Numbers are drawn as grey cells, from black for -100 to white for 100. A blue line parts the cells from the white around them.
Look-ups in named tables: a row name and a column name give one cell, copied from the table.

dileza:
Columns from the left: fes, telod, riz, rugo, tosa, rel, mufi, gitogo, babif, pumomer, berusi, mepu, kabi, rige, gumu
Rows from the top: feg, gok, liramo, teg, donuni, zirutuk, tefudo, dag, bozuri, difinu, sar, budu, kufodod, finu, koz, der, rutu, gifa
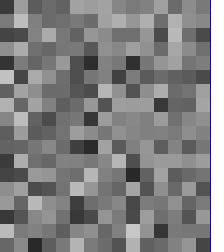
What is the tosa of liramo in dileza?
-6
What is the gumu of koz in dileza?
-4
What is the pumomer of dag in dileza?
22
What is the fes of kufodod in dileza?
-47
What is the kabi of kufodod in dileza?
-28
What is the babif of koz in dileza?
6
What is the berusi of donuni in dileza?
-7
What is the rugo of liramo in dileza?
34
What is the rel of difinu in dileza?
23
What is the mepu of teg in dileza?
-16
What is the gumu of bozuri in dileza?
13
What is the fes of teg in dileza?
12
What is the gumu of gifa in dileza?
-46
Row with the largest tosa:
donuni

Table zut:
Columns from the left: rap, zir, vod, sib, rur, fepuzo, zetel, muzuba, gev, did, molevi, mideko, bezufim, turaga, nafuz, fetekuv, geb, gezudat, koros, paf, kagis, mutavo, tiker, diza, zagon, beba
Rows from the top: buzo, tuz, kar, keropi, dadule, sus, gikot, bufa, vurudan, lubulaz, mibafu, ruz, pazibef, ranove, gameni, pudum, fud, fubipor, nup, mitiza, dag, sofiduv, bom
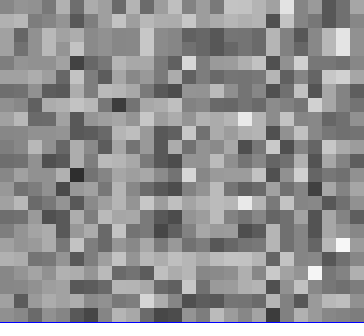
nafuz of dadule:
-2
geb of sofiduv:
-8
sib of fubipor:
35
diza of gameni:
-32
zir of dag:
7
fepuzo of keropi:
53
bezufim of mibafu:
35
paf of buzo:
26
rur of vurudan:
27
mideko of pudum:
-31
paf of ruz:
-21
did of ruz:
32
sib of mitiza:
14

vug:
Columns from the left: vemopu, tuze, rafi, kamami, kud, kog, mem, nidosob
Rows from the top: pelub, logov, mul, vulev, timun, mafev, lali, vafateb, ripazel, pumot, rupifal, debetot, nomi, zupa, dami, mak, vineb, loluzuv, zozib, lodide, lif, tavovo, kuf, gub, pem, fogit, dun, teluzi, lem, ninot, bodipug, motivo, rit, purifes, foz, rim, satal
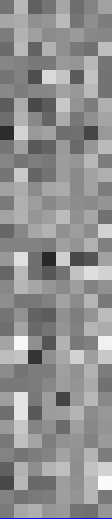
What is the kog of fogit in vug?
64
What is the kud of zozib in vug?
63
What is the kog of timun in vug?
17
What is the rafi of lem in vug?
-5
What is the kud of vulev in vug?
12
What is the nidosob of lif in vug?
14
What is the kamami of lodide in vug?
-32
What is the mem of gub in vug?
42
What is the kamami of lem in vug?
23
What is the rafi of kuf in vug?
-22
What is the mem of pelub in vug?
3
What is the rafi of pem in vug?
12
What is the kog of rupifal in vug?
-17
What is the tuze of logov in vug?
34
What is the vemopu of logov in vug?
30
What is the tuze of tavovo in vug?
-7
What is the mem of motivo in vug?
2
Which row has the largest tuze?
pem

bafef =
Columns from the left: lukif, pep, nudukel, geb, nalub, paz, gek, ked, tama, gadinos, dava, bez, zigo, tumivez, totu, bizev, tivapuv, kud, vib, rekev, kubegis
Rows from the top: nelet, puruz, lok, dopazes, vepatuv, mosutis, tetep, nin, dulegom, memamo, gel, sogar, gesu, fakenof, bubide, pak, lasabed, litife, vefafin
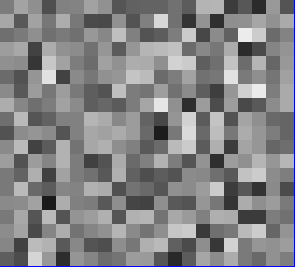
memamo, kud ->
35
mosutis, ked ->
14
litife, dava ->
38
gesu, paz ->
-3
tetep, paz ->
-5
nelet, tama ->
-33
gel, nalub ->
40
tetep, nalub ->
23
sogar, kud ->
13
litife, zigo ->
-25
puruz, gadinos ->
-35
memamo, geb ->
9
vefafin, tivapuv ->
35
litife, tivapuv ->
65
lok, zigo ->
-2
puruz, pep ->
-31
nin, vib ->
-30
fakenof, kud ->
-32
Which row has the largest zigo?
vepatuv

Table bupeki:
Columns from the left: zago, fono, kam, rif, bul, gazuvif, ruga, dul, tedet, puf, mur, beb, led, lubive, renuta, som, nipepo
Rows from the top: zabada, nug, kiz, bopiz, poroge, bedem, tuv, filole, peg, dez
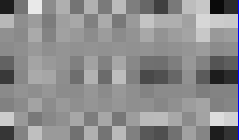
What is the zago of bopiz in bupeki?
9
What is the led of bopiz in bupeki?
14
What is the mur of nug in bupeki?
54
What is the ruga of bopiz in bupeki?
15
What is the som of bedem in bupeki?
-78
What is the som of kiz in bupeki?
20
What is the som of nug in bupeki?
60
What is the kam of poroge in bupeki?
29
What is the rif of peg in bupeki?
7
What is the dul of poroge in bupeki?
1
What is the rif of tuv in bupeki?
18
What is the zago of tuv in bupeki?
8
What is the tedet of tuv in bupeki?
19
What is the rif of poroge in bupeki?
20
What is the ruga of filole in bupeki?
17
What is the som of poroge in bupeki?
-34
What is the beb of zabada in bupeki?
-50

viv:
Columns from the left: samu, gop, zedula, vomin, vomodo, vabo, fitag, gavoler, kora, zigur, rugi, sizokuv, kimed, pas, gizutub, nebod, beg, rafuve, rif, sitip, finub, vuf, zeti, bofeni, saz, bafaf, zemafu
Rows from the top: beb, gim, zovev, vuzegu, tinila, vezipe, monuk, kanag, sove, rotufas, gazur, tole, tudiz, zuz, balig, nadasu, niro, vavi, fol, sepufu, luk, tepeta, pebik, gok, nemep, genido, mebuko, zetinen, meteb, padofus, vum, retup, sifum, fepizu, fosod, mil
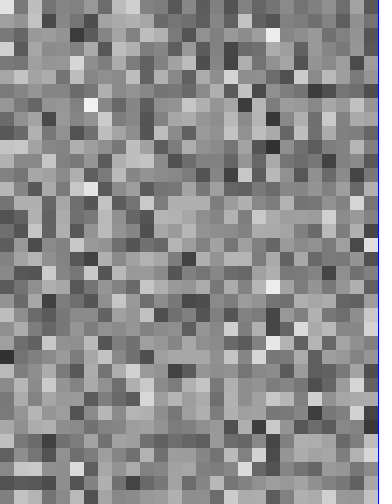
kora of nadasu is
13
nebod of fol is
15
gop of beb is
-5
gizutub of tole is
1
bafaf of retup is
-1
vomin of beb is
-9
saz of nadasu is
10
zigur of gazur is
49

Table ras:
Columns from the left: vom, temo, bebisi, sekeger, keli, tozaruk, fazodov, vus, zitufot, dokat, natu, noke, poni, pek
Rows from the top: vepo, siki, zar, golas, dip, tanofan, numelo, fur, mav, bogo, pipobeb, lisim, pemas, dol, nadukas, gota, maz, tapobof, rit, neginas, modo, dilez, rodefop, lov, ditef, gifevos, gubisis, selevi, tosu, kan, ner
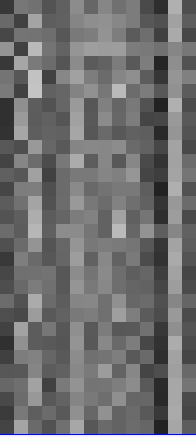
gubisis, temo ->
-31
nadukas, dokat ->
-13
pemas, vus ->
4
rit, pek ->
-34
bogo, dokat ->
-24
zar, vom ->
-44
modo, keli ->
-31
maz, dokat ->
-20
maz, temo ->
-28
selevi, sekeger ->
-49
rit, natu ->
-40
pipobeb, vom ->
-31
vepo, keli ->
-25
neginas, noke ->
-51
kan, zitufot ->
-22
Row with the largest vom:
golas

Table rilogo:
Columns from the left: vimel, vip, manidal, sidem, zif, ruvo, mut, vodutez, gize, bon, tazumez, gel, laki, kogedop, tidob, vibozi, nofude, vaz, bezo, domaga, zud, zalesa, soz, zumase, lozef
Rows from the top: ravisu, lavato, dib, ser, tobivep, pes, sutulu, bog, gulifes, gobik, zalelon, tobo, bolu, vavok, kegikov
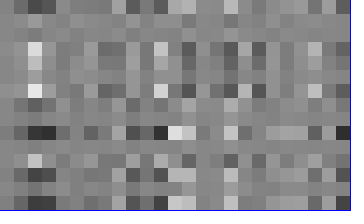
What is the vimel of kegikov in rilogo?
0
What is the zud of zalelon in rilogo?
7
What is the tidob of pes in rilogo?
7
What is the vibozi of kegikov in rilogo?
8
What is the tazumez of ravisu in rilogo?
-5
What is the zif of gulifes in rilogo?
8
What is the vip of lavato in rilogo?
9
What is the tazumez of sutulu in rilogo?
-2
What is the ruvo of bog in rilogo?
-2
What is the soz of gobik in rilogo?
-25
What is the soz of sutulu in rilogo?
49
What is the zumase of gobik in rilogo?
22
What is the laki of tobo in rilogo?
12
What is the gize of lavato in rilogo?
3

